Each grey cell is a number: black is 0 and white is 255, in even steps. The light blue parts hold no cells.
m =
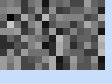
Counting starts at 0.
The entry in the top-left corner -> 113
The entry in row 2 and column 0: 113
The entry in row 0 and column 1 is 129
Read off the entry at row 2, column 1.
5
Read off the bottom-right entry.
32
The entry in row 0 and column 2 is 113
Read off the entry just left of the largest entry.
70
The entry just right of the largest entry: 113
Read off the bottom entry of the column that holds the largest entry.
113
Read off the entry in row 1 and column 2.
143
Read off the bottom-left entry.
155
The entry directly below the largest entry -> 143
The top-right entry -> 85
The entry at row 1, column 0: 129
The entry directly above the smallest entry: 143

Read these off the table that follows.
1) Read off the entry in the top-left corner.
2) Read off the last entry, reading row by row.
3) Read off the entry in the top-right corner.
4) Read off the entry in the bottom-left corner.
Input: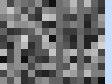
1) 158
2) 18
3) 60
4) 142

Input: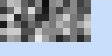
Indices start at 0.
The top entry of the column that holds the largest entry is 137
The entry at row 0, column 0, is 109
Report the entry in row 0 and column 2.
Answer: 178
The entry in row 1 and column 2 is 204
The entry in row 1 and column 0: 53
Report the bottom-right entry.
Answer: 97
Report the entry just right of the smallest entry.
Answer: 137
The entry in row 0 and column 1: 190
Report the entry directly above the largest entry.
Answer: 190
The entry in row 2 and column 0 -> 164
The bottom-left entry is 81
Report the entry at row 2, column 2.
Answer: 40
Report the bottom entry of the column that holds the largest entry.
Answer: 231
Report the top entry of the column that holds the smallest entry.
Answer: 13
